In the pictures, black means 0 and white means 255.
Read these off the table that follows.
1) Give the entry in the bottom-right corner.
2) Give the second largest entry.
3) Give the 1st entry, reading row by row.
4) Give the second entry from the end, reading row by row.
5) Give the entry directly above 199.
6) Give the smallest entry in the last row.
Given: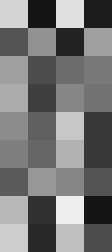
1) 76
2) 224
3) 212
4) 192
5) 134
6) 41
